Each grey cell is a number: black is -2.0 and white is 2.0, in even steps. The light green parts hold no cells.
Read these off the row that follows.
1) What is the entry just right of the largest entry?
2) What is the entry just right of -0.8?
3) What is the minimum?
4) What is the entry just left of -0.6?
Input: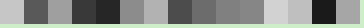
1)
1.0
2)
-0.3
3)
-1.6
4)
1.1

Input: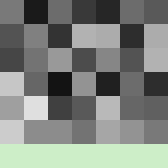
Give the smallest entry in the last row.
-0.2
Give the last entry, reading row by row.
-0.1
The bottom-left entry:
1.2
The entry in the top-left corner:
-0.1
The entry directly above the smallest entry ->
0.4
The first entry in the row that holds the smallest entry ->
1.1
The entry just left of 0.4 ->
-0.2
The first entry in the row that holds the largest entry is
0.5
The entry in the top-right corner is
-0.6
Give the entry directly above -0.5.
-1.3
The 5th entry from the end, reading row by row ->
0.2
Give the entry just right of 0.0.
-1.2
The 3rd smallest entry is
-1.5

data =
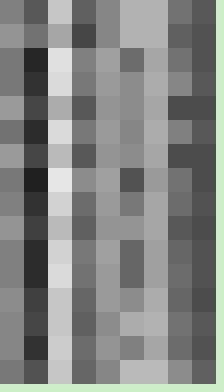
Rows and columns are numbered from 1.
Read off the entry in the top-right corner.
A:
-0.6
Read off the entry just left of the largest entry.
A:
-1.5
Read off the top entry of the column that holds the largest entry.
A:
1.1
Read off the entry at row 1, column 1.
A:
0.0
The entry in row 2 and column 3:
0.6
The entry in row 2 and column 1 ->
0.3
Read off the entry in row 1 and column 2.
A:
-0.6
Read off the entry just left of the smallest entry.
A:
-0.1
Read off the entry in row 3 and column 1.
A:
-0.1
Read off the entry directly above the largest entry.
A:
0.9
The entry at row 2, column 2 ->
-0.2
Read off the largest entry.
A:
1.6
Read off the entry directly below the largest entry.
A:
1.3
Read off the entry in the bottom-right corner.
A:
-0.5
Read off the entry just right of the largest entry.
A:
0.2
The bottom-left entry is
-0.1
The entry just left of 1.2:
-1.2
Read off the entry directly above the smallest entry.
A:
-0.9
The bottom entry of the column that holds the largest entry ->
1.1

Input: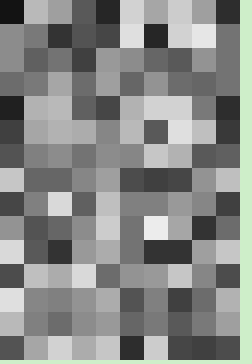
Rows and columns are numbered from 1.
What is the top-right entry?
-1.3
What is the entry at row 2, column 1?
0.2
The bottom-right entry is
-0.8
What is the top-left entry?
-1.7
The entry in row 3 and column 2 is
-0.5
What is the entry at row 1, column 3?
0.5
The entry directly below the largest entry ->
-1.2
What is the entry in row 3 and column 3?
-0.2
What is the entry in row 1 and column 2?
0.9
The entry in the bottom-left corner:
-0.7
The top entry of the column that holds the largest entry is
0.6
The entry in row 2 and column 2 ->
-0.1
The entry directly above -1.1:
-1.3
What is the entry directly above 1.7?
0.0

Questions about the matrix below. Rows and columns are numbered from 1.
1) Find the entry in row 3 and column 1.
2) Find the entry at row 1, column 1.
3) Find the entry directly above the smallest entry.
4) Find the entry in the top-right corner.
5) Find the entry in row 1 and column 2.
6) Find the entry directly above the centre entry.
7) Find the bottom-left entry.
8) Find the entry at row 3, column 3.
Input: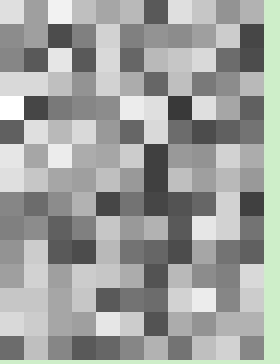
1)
0.1
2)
1.5
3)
1.0
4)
0.8
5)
0.5
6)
1.2
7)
-0.3
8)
1.6

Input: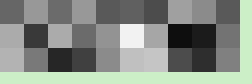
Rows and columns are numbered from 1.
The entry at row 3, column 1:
0.8
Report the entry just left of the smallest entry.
0.6
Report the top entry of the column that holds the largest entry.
-0.5
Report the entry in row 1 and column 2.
0.4
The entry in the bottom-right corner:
0.0
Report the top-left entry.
-0.4
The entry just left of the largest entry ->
0.3
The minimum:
-1.8
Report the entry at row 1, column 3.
-0.3
